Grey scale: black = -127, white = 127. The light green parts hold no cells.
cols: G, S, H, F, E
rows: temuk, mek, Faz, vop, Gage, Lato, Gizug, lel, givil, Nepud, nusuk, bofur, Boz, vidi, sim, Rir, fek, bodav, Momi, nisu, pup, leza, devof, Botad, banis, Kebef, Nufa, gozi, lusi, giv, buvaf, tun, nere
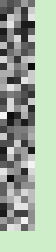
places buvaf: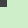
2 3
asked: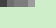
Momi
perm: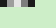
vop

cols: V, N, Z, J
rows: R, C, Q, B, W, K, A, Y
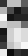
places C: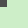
1
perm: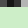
C
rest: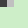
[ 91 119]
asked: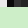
Y

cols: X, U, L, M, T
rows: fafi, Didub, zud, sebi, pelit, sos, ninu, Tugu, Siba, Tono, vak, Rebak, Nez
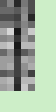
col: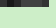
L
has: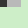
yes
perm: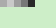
Nez

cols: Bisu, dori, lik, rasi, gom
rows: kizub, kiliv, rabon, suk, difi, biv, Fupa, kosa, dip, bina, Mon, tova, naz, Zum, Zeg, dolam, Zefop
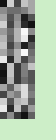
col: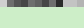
dori
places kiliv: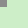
0
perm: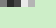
dip
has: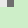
no

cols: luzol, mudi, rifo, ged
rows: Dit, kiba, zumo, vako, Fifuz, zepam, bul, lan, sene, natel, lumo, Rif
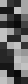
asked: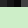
vako
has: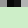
no

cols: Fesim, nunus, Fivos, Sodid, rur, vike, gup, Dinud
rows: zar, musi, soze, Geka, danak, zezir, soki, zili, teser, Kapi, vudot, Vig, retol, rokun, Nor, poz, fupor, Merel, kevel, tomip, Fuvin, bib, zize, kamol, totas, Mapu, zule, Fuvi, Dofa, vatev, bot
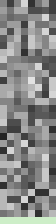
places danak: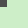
1 7
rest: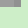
[ 85 -50 -38]
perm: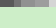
zize

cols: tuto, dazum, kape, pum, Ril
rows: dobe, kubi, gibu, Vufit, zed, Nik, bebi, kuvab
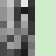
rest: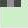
[4]
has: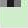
no
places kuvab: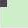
0
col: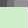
kape

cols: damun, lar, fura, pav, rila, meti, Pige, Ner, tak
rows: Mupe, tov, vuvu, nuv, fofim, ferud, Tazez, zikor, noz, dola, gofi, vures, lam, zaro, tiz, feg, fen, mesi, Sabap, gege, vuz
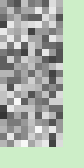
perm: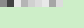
nuv
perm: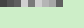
noz
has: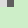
no
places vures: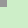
0 3 5
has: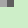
yes
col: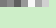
meti
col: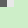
meti

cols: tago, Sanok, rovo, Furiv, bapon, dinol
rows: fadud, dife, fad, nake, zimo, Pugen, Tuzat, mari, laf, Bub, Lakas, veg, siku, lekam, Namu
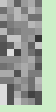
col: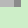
rovo
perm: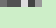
mari

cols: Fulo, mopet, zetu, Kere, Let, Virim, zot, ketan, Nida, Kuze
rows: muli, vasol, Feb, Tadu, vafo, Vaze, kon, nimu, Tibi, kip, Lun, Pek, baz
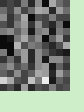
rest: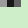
[-73]
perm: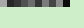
muli
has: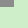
yes

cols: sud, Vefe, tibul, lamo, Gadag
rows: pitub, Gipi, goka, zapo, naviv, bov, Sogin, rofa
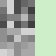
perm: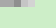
rofa
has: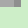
no
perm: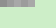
Sogin
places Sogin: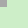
1 4
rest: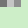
[2]
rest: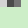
[-64]
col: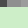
sud

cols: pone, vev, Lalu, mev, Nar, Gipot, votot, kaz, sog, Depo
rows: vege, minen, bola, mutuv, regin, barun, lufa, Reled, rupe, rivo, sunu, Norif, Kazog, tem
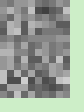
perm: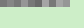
lufa
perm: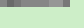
barun
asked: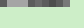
Kazog
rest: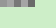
[-7 22 -7  6 -7]
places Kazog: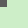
0 4 6 8
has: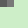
yes
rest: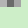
[-35 -21  37  22  37]

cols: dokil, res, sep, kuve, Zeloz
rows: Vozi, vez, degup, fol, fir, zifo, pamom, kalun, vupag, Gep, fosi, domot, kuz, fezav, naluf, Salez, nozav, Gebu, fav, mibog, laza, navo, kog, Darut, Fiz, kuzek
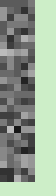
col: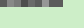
sep
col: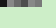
sep
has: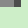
yes
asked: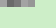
Darut

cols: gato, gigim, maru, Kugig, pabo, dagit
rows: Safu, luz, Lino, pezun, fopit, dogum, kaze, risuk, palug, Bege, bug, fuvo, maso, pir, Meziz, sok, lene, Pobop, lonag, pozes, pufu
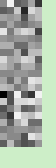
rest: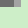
[22]
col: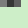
gigim

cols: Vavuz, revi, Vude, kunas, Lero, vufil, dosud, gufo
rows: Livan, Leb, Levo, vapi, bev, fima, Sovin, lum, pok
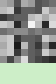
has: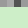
no
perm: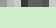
Leb
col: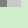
revi

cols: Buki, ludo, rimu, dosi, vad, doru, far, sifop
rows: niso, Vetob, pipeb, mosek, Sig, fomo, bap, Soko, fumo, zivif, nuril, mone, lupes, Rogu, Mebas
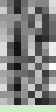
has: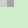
no
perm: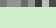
Rogu
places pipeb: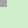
5
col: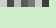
vad
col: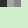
far
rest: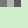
[51]
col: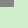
dosi

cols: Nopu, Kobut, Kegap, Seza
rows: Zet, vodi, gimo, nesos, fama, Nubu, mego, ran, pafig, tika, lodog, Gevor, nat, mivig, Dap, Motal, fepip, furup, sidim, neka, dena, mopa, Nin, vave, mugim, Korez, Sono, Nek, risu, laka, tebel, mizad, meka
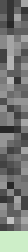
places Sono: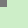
2 3
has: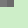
yes
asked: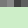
fepip
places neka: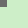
2
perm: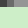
neka

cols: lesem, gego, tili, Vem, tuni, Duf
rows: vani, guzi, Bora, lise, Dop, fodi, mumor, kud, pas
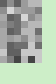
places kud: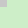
0 3 4 5
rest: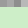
[27]

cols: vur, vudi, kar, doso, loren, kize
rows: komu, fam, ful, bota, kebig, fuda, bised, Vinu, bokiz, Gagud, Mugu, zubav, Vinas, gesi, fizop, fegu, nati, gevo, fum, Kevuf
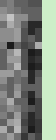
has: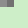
no
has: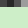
no
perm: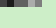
fizop
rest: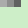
[-87 -87]
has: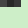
yes
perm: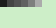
bised

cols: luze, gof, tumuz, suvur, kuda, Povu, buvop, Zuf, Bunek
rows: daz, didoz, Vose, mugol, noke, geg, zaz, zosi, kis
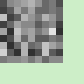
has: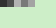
no
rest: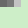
[35  9]
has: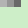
yes
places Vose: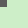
2

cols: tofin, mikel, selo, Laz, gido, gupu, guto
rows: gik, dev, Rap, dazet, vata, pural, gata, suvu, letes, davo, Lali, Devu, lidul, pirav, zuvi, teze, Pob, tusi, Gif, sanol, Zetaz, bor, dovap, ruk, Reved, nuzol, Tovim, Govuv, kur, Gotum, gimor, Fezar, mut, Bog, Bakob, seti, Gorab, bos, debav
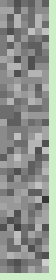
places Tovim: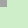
0 4 6
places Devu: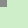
0 1 3 4 5

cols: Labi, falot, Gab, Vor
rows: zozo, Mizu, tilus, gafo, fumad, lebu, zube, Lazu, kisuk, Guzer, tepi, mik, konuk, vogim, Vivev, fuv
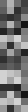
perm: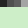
Lazu
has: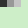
yes
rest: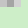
[8]
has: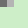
yes
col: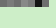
Vor

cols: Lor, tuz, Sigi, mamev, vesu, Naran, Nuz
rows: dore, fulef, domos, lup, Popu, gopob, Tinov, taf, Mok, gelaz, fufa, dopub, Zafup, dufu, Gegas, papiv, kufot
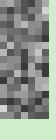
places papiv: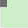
1 6
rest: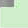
[ -1 -69  41 -43 -69]
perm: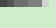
fulef

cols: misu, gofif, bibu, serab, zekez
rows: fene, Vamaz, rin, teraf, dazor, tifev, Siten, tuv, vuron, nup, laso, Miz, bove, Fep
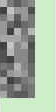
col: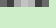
gofif
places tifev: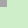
0 1 2
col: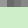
serab

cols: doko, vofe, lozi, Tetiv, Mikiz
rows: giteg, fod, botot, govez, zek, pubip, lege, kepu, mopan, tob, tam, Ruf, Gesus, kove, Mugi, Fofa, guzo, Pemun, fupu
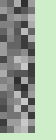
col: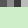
Tetiv
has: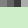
yes

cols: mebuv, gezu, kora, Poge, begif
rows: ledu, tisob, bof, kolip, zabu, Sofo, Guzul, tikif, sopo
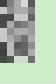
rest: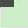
[ 73  73 -27]
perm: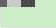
bof
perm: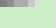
tisob
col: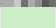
kora
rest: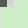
[ 87 -15]

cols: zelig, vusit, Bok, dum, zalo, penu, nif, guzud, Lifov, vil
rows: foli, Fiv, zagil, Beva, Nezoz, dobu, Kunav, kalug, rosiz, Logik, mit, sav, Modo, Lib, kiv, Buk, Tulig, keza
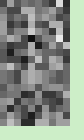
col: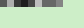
vusit
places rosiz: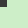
9
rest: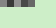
[-9]
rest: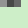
[-9]
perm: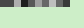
Kunav
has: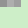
yes

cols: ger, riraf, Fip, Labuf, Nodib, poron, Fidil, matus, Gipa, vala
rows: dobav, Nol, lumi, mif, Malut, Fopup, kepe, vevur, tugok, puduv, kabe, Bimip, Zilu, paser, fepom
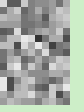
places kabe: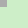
3 7 8
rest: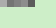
[44 60 74]
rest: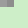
[ 74 -50  13]
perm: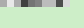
kepe
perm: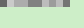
tugok
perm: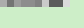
dobav
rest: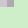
[104]

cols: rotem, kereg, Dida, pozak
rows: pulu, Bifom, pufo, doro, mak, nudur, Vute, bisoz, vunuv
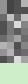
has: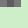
yes
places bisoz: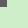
2
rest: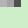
[5]
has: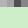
yes
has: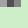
yes

